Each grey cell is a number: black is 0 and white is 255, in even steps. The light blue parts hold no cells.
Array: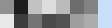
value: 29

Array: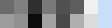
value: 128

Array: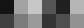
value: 162

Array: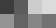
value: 91

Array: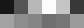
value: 84

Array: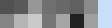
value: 89

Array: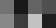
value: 24
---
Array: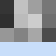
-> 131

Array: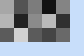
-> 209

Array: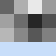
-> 136

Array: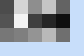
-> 127

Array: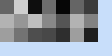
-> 115

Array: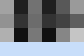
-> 16

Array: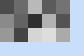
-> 68

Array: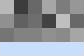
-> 130

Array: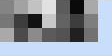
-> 75

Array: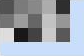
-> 24
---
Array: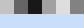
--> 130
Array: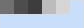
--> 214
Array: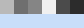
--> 44
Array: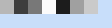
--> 202
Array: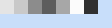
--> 48
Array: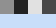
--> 72
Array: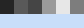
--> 125
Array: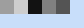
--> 84
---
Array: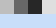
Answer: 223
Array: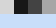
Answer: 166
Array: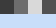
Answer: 81
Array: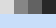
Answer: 40
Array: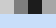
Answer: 166
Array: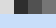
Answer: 117
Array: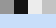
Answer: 195
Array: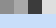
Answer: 222
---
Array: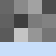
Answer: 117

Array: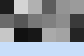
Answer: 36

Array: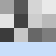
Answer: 125

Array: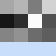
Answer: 94

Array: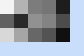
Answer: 16

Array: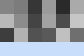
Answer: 111
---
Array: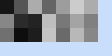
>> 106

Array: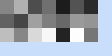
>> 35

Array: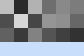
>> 84

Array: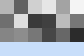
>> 70

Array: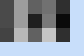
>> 97

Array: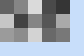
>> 211
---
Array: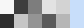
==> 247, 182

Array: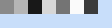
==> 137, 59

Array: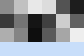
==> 140, 238

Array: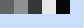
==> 99, 7

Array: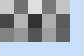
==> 202, 98

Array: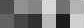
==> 78, 208
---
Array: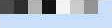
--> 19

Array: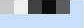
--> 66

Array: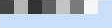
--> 97

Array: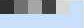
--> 166

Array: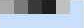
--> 57

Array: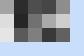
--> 113
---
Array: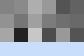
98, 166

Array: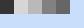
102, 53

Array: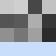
194, 144

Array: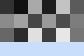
91, 103

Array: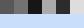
221, 88

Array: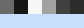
44, 106

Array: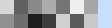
166, 145

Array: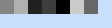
103, 132
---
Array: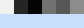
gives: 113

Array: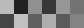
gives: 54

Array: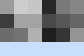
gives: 39

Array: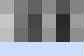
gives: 137

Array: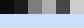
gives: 174

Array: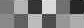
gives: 216
